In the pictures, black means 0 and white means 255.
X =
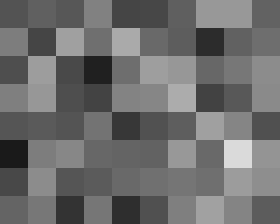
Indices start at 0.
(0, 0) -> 83
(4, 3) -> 115
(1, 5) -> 105
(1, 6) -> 93
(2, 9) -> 140
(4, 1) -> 90
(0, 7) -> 152
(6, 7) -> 111
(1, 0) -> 125
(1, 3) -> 111
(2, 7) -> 103
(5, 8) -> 218
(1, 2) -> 160
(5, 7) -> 105
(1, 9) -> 110
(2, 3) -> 32
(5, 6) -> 152
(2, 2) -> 73
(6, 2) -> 85
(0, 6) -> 95
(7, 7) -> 161
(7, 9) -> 92
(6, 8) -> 156

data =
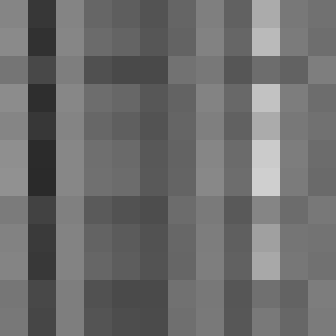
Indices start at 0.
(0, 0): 133
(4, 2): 132
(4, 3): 103
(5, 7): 134
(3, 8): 104
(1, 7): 130
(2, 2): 126
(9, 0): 132
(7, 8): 89
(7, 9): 133
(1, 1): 49
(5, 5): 88
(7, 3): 90
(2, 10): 98
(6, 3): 112
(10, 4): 74
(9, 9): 168
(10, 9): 112
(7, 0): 123
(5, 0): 143
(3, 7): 131
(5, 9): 203
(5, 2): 135
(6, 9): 207
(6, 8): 109
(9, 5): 83
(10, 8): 86
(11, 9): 121
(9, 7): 126
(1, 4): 100
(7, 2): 128
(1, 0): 138
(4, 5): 83
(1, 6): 99

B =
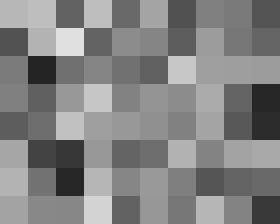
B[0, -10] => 183
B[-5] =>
[128, 96, 152, 198, 130, 148, 140, 171, 100, 39]
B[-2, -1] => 105
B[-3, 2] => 55
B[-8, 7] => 128
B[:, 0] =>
[183, 82, 123, 128, 93, 166, 179, 163]
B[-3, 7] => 131
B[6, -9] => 114
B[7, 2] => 135
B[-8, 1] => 190
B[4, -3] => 164
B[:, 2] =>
[98, 224, 112, 152, 193, 55, 39, 135]
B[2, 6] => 199
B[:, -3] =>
[128, 156, 159, 171, 164, 131, 85, 182]
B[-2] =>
[179, 114, 39, 182, 134, 153, 127, 85, 100, 105]
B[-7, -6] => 140

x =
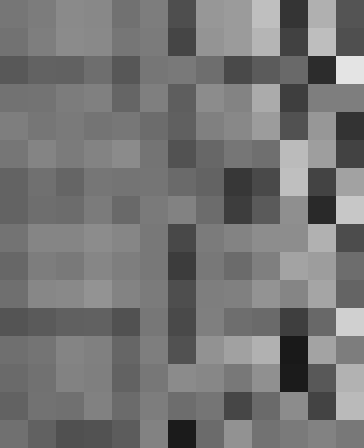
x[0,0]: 118
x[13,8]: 120
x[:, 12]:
[84, 79, 228, 126, 51, 66, 162, 199, 76, 109, 100, 208, 125, 178, 186, 120]
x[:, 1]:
[124, 126, 98, 115, 118, 132, 112, 110, 133, 125, 135, 90, 116, 113, 114, 97]
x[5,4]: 139
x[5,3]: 131
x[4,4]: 119
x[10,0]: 111
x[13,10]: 27
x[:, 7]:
[151, 148, 110, 140, 128, 103, 99, 108, 123, 120, 126, 127, 146, 135, 117, 107]
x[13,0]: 106
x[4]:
[126, 118, 122, 116, 119, 108, 96, 128, 136, 156, 81, 151, 51]
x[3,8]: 131
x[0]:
[118, 124, 138, 136, 113, 125, 78, 151, 155, 191, 52, 176, 84]
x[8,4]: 134
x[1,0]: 114
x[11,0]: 84
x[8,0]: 115
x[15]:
[112, 97, 80, 82, 92, 130, 27, 107, 146, 114, 122, 130, 120]
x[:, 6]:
[78, 69, 121, 94, 96, 82, 106, 130, 72, 60, 78, 73, 81, 139, 109, 27]
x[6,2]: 101
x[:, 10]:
[52, 65, 105, 62, 81, 187, 191, 143, 141, 163, 133, 62, 25, 27, 140, 122]
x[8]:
[115, 133, 133, 140, 134, 120, 72, 123, 131, 141, 141, 177, 76]
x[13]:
[106, 113, 130, 127, 98, 119, 139, 135, 120, 144, 27, 88, 178]
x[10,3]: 147
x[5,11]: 158
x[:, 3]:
[136, 137, 110, 128, 116, 131, 118, 123, 140, 134, 147, 97, 128, 127, 129, 82]

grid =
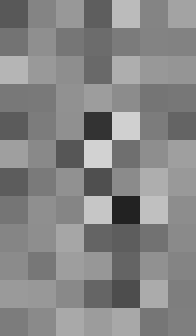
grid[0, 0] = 88
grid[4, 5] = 124
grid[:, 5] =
[132, 131, 152, 117, 124, 142, 174, 192, 114, 145, 171, 118]
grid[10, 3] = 101
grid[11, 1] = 138
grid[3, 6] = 119
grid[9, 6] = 132
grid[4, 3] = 51
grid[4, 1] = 124
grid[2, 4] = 174
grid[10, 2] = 137
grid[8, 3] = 100
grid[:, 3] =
[94, 108, 105, 157, 51, 210, 79, 198, 100, 151, 101, 156]
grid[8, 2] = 166
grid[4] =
[91, 124, 144, 51, 208, 124, 100]
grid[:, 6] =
[163, 130, 149, 119, 100, 159, 153, 141, 138, 132, 126, 127]
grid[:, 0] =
[88, 115, 181, 120, 91, 159, 92, 117, 133, 139, 154, 124]
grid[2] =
[181, 153, 142, 105, 174, 152, 149]

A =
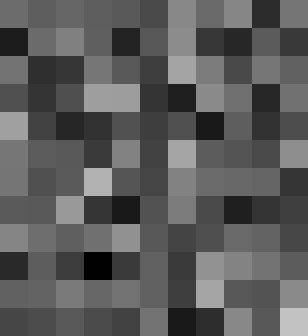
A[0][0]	108
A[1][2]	128
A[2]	[115, 47, 54, 118, 89, 62, 164, 123, 73, 118, 97]
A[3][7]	138
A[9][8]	131
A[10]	[97, 99, 122, 103, 114, 97, 62, 165, 87, 83, 138]
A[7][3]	53
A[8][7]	79
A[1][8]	39
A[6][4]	85
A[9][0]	41
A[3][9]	39
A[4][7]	25
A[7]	[90, 89, 153, 53, 25, 82, 123, 74, 31, 51, 63]
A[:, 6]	[136, 140, 164, 31, 80, 165, 130, 123, 68, 58, 62, 25]
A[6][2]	90
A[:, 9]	[44, 91, 118, 39, 50, 74, 101, 51, 99, 115, 83, 88]
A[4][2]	38
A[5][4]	130
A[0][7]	106
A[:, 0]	[108, 28, 115, 80, 160, 118, 117, 90, 132, 41, 97, 70]
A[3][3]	158
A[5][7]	92
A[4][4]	81
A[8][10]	71
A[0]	[108, 94, 102, 94, 89, 74, 136, 106, 134, 44, 117]
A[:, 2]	[102, 128, 54, 79, 38, 89, 90, 153, 95, 60, 122, 89]
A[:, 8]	[134, 39, 73, 112, 94, 84, 104, 31, 105, 131, 87, 136]
